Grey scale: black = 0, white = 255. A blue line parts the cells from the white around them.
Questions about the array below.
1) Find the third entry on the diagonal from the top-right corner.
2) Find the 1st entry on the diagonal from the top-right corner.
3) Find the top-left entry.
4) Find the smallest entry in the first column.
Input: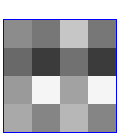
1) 245
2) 119
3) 140
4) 105

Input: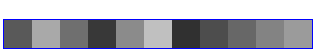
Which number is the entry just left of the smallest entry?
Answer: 192
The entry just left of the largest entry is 139
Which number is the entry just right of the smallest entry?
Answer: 77

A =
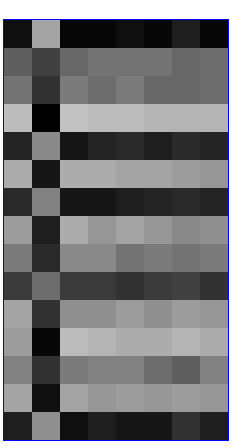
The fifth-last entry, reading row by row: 30
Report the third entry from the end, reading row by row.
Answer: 22
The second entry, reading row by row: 164
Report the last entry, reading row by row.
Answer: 30
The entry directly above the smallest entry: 50
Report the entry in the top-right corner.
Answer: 7
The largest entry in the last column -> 180
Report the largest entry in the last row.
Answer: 143
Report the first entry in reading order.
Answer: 15
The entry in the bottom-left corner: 30
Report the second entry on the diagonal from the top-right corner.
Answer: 103
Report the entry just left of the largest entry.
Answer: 1
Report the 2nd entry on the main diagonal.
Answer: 65
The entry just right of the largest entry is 188
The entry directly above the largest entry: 123
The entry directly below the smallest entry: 137
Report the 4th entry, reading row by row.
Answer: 7
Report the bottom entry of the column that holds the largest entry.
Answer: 15
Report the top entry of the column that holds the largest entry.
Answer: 7
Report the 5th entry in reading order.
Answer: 15
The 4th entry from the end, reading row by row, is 22
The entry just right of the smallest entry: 194
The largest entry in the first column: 188

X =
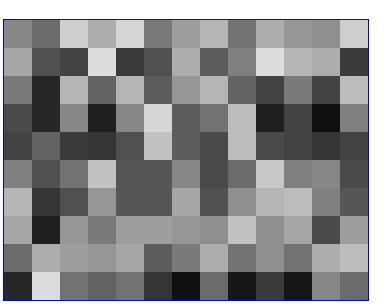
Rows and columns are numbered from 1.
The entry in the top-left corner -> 135
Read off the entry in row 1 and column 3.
206
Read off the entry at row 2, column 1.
166
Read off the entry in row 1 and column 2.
107
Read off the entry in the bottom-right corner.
107
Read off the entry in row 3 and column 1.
122
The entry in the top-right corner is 206
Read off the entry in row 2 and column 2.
80

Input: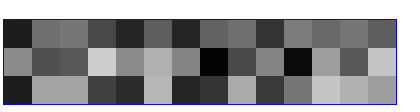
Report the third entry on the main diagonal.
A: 164
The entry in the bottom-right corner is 158
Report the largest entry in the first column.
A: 138
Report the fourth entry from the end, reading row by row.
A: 118
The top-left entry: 29
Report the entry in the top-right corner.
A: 93
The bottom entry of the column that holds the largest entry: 65
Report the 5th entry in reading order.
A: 37
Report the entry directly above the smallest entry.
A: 99
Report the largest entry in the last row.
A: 197
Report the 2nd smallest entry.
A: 11
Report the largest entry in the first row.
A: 124
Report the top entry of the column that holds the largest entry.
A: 72

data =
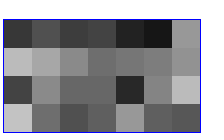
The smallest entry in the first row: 22
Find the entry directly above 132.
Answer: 125
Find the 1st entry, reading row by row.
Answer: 55
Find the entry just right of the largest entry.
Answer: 110
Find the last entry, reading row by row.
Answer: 87
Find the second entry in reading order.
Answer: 80
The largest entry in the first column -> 195
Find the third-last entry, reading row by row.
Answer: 152

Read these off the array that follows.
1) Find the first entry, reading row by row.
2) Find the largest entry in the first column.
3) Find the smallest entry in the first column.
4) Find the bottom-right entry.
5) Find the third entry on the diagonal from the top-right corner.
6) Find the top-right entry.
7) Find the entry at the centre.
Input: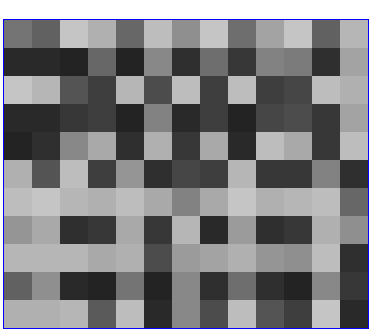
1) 116
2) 197
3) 35
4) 41
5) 70
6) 182
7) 70

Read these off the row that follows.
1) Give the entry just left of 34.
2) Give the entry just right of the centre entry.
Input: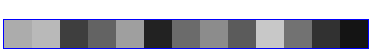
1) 159
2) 140

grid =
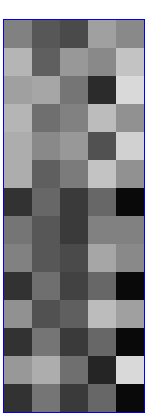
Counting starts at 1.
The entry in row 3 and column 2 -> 166
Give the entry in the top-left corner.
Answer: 129
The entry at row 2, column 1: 181
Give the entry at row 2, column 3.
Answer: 152
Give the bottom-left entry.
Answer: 50
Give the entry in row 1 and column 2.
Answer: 87
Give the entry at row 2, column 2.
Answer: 95
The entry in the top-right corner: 137
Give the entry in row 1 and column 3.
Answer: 74
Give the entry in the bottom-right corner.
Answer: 9
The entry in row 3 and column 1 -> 160

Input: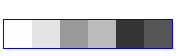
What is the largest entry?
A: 253
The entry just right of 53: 86
